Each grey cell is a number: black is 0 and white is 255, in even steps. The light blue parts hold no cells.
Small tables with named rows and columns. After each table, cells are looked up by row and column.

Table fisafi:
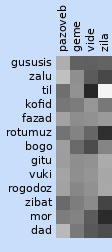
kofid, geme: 124
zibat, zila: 68
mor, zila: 42
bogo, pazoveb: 158
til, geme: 146
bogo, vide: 76
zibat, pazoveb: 106
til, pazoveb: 111
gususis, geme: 97
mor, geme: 131
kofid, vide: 150
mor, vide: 92
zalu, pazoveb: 192
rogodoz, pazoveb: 162
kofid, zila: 120
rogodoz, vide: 145
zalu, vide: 91
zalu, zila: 72
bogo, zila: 132

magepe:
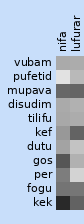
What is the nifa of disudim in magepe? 170
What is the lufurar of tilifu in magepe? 172
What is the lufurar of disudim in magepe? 177
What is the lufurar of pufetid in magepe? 185
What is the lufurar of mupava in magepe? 101
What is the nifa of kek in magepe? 41
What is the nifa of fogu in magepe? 116
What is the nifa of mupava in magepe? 103
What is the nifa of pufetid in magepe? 226
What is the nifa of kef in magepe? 152
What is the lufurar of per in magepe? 211
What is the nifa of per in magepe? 125
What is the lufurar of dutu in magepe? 195
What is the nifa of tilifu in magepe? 168
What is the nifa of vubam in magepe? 170
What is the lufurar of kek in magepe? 98
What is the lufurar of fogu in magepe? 118
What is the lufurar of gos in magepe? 177
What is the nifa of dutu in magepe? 163
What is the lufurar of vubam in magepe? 172
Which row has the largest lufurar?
per

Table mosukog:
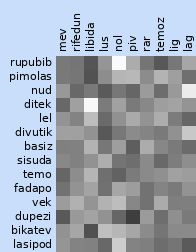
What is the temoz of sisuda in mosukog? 105
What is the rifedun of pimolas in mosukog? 118
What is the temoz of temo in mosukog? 144
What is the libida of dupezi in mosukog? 163
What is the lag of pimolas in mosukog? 111
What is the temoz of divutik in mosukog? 122
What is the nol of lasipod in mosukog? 205

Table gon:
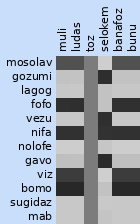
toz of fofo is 124
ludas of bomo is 40
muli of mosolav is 81
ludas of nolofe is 205
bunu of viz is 60
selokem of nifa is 50
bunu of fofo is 48
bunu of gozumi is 194
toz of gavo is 124
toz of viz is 124
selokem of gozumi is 46
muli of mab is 200
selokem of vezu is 47
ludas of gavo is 192
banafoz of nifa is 49
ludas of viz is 60
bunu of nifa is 49
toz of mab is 124
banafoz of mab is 200

